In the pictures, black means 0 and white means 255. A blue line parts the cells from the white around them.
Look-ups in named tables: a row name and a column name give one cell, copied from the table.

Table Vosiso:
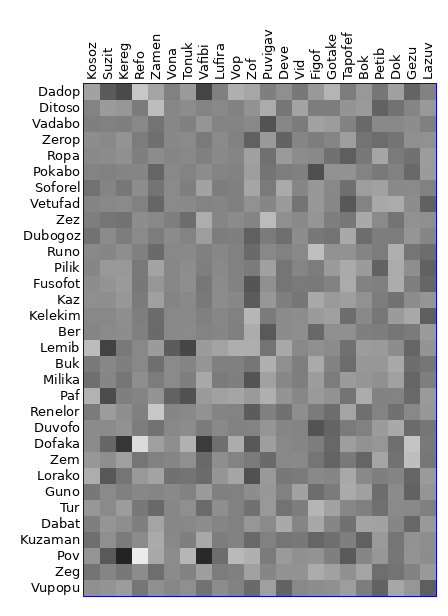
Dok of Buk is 169
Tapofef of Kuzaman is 127
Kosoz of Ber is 133
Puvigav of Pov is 123
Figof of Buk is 170
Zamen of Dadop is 164
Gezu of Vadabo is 141

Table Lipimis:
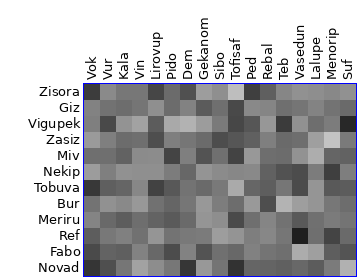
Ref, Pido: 115
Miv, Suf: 98
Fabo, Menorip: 94
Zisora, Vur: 138
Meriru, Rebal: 133
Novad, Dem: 54
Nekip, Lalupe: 124
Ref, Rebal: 135
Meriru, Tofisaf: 74

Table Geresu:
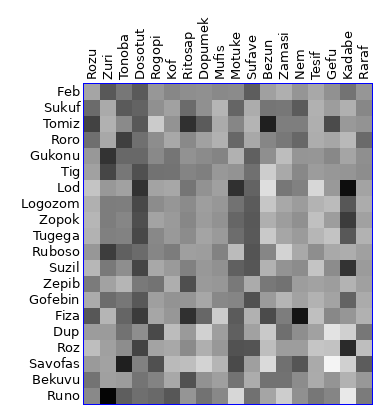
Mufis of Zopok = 146
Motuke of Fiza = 91
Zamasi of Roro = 120
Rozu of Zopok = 182
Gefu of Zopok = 157
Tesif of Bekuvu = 171
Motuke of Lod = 48
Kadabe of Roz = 42
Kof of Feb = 135
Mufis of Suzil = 145
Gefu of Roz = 194
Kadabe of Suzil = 51
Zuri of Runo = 5
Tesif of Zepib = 162

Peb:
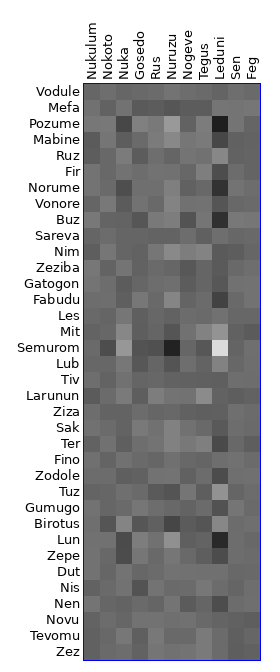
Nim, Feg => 102
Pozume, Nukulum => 119
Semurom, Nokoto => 77
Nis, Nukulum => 98
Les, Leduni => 113
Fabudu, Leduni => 66
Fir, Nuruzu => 113
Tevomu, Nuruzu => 105
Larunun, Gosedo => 94
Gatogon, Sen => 113
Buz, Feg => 118
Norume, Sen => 115
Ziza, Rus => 102
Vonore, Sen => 104
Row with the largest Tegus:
Larunun

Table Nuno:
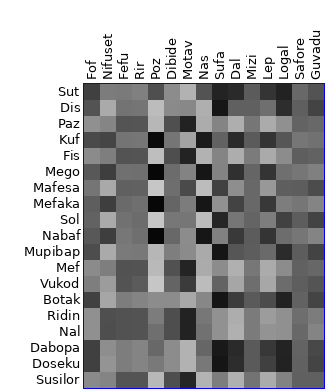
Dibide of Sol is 119
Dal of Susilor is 176
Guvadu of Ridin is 124
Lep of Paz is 171
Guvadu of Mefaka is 132
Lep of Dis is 111
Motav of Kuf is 163
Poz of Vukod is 198
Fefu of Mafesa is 96
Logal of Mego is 111
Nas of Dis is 175
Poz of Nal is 111

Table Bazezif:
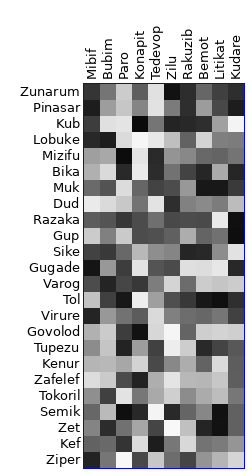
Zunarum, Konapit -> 94
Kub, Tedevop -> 117
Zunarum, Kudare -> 46
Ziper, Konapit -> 72
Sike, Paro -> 104
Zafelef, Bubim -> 202
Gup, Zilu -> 96

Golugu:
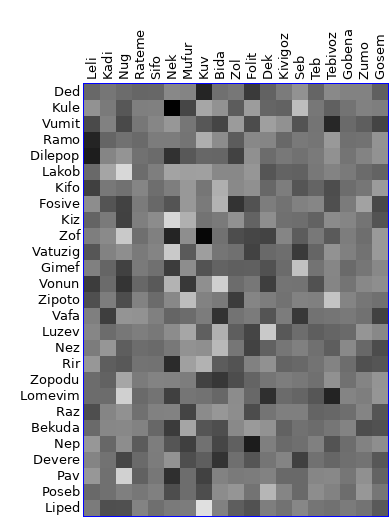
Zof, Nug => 201
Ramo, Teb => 117
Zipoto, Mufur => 189
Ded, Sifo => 103
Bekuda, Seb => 113
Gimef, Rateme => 122
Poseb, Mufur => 109
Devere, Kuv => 94
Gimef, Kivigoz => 107
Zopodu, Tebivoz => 145
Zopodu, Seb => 120
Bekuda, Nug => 136
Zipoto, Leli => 79
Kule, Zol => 92
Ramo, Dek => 133
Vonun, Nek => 179
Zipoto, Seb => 130
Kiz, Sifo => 140

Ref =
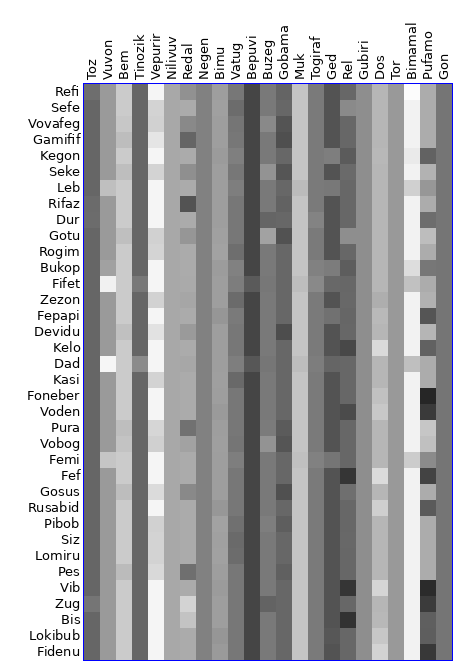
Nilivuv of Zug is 168
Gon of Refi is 117
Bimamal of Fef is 242
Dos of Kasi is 182
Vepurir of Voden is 245
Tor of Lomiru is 153
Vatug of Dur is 119
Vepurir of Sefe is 211
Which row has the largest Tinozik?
Dad

